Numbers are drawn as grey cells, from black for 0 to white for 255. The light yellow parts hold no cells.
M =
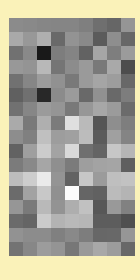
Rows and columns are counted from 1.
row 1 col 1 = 139
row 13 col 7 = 97
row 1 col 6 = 127
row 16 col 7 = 103
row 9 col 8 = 160
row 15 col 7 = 93
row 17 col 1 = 115
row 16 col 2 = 140
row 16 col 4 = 128
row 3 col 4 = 125
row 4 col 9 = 77
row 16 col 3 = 140
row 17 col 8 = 156
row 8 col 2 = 121
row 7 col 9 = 107
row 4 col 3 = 184
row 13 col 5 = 252
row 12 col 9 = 194
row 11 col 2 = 137
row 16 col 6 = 125
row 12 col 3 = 234
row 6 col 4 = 139
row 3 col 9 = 155
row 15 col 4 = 179
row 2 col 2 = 152
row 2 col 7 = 91
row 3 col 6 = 98
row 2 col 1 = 169
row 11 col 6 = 158
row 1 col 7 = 111
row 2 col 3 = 175
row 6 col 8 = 105
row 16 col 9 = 150
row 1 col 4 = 133
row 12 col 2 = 205
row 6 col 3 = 40
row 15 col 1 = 107

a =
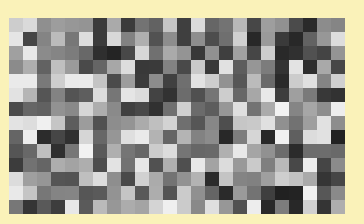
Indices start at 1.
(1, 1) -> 205
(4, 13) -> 73
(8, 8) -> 141
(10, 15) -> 105
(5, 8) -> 75
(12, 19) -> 159
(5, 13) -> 111
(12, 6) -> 191
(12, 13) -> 146
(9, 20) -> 240
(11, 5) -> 163
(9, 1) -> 101
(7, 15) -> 93
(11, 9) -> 114
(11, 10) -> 231
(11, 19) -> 127
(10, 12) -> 220
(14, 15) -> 223
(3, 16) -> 63
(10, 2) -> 104
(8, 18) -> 201
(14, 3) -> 89
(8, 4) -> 197
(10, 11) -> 204
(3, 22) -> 81
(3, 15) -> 145
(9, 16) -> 40
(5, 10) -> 59
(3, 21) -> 48
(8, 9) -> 148
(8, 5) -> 93
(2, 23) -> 151
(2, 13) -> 63
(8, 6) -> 156
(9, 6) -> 214

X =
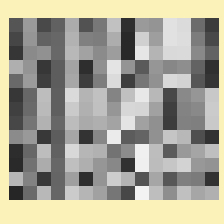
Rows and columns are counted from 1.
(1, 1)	85
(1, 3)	73
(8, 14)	127
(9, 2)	153
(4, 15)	48
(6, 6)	180
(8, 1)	71
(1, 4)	97
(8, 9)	228
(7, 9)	215
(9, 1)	139
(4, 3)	55
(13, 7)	161
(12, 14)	123
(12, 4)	101
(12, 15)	50
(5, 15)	53
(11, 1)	42
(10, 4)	97
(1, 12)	225
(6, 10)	232
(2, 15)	73
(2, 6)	128
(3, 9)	41
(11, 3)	172
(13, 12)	142
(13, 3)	184
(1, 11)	148
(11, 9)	49
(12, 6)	45
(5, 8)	219
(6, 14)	150
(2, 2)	150
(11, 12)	198
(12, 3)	56
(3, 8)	157
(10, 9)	140

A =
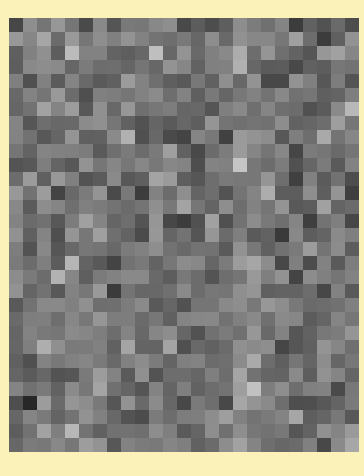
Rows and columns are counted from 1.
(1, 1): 71
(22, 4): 110
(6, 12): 110
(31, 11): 121
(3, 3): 144
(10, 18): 133
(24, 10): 100
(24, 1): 102
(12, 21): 64
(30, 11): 141
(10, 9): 123
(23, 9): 132
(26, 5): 86
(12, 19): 149
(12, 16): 122
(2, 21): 159
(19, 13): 121
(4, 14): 98
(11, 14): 78
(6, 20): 136
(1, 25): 77
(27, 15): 109
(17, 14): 115
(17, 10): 129
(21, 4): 137
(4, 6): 123
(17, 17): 146
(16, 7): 159
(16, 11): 151
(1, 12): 142
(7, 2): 114
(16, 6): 119
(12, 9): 88
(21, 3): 137
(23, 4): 118
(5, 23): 87
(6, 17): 120

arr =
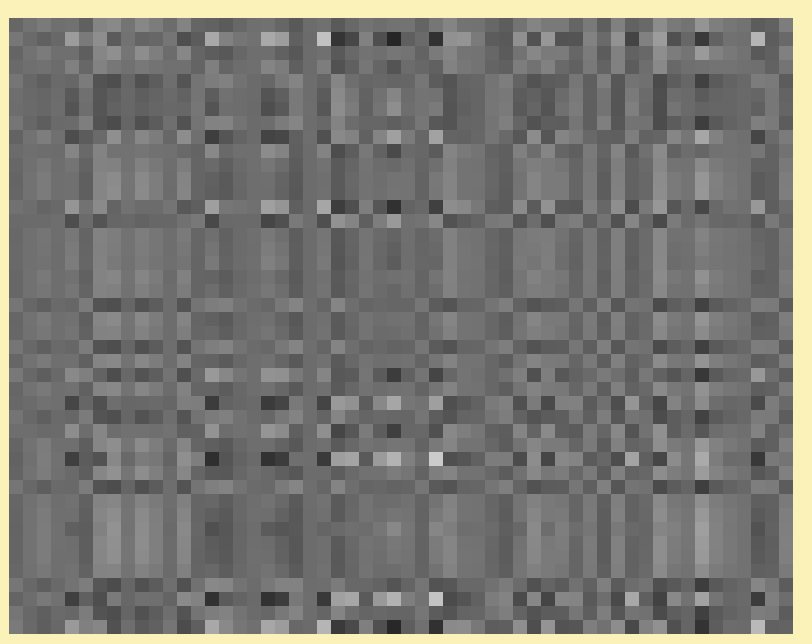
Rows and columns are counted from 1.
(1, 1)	102
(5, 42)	95
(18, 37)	122
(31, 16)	89
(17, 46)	107
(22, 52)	119
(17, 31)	105
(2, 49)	103
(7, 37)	89
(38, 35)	103
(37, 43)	93
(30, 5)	141
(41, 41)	113
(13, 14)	101
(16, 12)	110
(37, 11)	127
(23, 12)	109
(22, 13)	132
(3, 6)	94
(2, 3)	96
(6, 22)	109
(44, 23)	181
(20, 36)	95
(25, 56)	124
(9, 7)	106
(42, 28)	178
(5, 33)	100
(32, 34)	97
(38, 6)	94
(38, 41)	102
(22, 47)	140
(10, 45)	89
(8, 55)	122
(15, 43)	115
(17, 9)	114
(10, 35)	99
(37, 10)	140
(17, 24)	87
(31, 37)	115
